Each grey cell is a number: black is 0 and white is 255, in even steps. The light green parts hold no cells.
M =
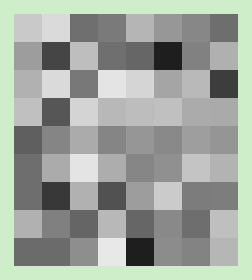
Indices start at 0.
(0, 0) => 201
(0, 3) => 122
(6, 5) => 203
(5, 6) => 196
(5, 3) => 173
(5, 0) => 110
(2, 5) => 165
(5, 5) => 144
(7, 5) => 137
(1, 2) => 190
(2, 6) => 185
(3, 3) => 184
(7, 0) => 177
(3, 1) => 86
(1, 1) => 69
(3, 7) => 170
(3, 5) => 192
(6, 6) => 124
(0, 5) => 151
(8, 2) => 142
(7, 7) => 191
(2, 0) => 177
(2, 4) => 213
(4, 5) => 137
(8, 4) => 30

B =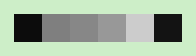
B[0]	12
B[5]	19
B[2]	135

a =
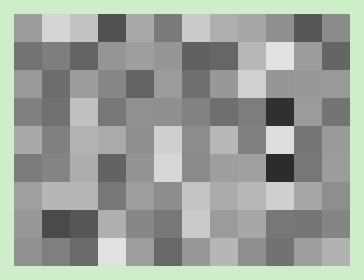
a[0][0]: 156
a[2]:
[153, 109, 156, 135, 100, 155, 112, 152, 209, 150, 152, 153]
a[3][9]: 48
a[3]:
[127, 113, 192, 119, 144, 143, 130, 111, 125, 48, 155, 116]
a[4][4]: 143
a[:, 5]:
[122, 150, 155, 143, 207, 215, 141, 120, 104]
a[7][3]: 175
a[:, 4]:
[169, 158, 100, 144, 143, 148, 157, 135, 157]
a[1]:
[115, 126, 100, 149, 158, 150, 97, 102, 183, 226, 156, 101]
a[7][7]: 155
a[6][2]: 182
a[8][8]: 142
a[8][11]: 177
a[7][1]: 74
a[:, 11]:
[139, 101, 153, 116, 154, 156, 142, 133, 177]
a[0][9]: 143
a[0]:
[156, 213, 194, 81, 169, 122, 202, 175, 166, 143, 86, 139]
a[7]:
[152, 74, 86, 175, 135, 120, 203, 155, 167, 119, 118, 133]
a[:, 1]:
[213, 126, 109, 113, 128, 132, 182, 74, 127]
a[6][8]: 183
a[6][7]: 171
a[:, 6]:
[202, 97, 112, 130, 140, 138, 195, 203, 151]

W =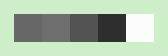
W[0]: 103
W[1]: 110

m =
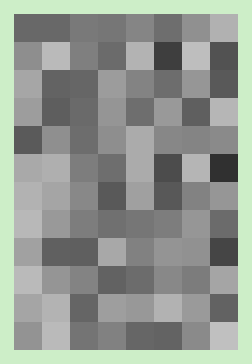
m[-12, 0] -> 104
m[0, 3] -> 118
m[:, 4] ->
[133, 179, 131, 110, 171, 171, 160, 118, 129, 108, 152, 102]
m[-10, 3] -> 156
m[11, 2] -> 116
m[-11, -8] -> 142
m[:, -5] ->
[118, 107, 156, 149, 142, 110, 89, 112, 168, 98, 158, 129]
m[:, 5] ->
[110, 62, 109, 153, 135, 76, 88, 125, 148, 136, 178, 99]
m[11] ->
[147, 186, 116, 129, 102, 99, 138, 192]
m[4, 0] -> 90
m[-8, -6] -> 109
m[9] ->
[186, 149, 131, 98, 108, 136, 124, 165]
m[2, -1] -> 89
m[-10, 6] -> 150
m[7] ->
[184, 153, 125, 112, 118, 125, 150, 107]
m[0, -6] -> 121
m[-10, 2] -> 102
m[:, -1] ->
[177, 82, 89, 182, 138, 48, 150, 107, 69, 165, 98, 192]

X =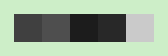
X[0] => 64
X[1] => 78
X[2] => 28

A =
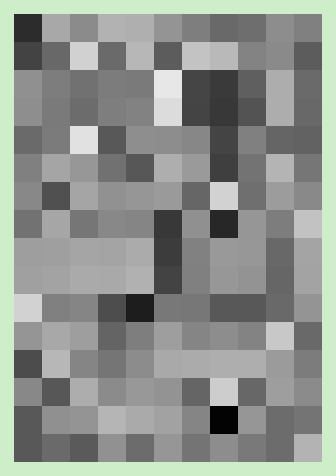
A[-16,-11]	44
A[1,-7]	183
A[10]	[210, 128, 133, 77, 29, 120, 119, 88, 88, 105, 148]
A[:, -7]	[175, 183, 122, 130, 142, 87, 150, 133, 171, 177, 29, 126, 140, 152, 170, 108]
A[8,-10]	159
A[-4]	[76, 183, 133, 117, 140, 169, 171, 174, 174, 155, 124]
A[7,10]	194
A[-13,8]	83
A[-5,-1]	105
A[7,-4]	39
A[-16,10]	128
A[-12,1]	123
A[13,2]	173
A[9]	[160, 163, 170, 169, 177, 67, 128, 151, 147, 102, 163]
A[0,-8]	178
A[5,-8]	113
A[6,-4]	210
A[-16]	[44, 168, 139, 178, 175, 148, 126, 105, 110, 141, 128]
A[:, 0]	[44, 67, 144, 142, 106, 128, 136, 114, 158, 160, 210, 149, 76, 136, 88, 88]
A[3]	[142, 122, 108, 126, 130, 220, 68, 56, 83, 173, 104]
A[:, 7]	[105, 185, 58, 56, 68, 63, 210, 39, 153, 151, 88, 141, 174, 205, 3, 141]
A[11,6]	133
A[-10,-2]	156
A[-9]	[114, 166, 118, 136, 133, 56, 144, 39, 150, 125, 194]
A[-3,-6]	147
